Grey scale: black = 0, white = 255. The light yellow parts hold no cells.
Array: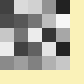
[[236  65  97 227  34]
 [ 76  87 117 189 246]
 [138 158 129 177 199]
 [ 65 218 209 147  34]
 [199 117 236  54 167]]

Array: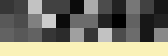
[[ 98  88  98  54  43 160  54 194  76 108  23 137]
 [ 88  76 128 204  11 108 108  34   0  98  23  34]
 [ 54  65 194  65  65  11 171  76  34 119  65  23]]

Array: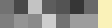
[[126 148 138 205 114 157 157]
 [114  72 195  93  83  54 104]]

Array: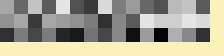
[[145 166  58 166 155 145 124  48 136  91 229 207 207 229 218]
 [ 48 124  70 124  37  25 115  70 136  16 155   5 175 136  48]
 [166 103 195  91 229  81  58 218 124 155 103  81 186 195  91]]

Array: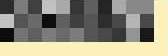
[[ 45 124  63 192 169  54  95  36 169 135 135]
 [ 12 115  95 124 105 124  84  72  54 147  24]
 [192  84 105  12  95  63  84  45  72 180  72]]

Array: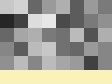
[[199 210 103 154 175  92 154 122]
 [144 187 134 187 166 154  65 134]
 [103 166 175 122 113 187  83 175]
 [134  92 187 199 113 103 154 134]
 [ 38  65 221 231  74  92 122 144]]

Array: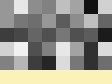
[[129 182  61  38 219 119  49 110]
 [209 241  80 129 231 163  49 219]
 [ 61  71 101  80 119  80  92  27]
 [151 119 110 151  92 141 191 101]
 [151 231 141 129 191 163  17 209]]

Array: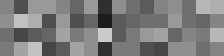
[[111  70  91 102 163 122 143 203  91 122 153 163 102 132 122 183]
 [132  79 153 153 132 102 153  47 143 111  91 132 143 111 183 174]
 [143 193 174  79 153  79 102  28  91 102 111 111 153 111 102 132]
 [122 163 193  70  91 163 143  47 122 122  79  70 143 143 111 132]]

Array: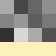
[[132 152  93 121]
 [170  71 102 143]
 [ 49 216 170  81]]
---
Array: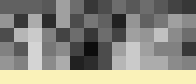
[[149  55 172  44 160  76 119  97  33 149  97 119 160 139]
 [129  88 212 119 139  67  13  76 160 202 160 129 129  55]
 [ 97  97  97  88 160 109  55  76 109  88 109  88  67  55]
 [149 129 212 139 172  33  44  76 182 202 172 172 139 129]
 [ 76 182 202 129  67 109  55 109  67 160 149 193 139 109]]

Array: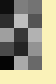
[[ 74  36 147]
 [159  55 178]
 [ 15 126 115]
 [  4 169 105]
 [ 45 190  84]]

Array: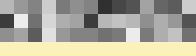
[[183 152 131 205 122 143 131  48  71  83 163 102  92 205]
 [143 163  92 224 152 131 131 113 122 236 122 174 194 113]
 [ 60 236 113 214 174 163  60 183 194 183 143 174 152  83]]

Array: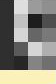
[[ 47  38 132 112]
 [ 47  90 213 175]
 [ 47 194  29  78]
 [ 47 213 102 121]
 [ 47 222 155 143]]

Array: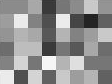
[[235  79 212  97 201 157 180  97]
 [139 139 168  58 118 139 201 148]
 [148 180 168  88 180 130 157 201]
 [109 189 189  58 118  88 168 109]
 [130 212 118 246 180 223 118 118]
 [157 235 130  79 235  69  36  97]]

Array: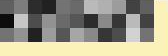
[[ 96 125  44  33 115 106 186 176 156  66  96]
 [115 146  33 156  86 166 137  54  77 210 115]
 [ 13 198  77 146 106  86  44 137  54 186  66]]

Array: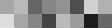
[[221 166 134  68 186 157  29 102]
 [166 186 102 134 146  79 209 176]]

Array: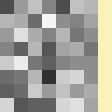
[[214  86  96  96 214 223 163]
 [131  96 182  86 163 172 119]
 [ 96 108 203 154 193 154 172]
 [108 119 182  48 203 214 142]
 [ 77 154 193 131  77 193 182]
 [182 172 108 244 142 131 163]
 [154 223 172 131 182 119 142]
 [203 235 119  96 131 142 142]]

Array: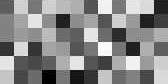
[[197  72 107   1 118  22  53 197 107 130  72 218]
 [229  84  72  95 175 229  84  63 175 241 154 207]
 [130 154 142 187 107  95 229 107  44 142 142 175]
 [130 164 229 142  32 142 164  84 207 154  32  63]
 [ 95 207 118 207 187 175  84 241 118 229 218  32]
 [ 53 218  53 164 154  84 118 250 118  32 175  95]]
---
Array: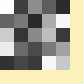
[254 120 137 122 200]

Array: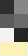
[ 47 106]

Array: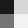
[ 25 242]

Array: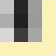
[196  32 166]

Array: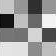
[198 191 212 189]

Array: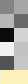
[132 105]

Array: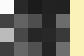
[251  99  38  36]
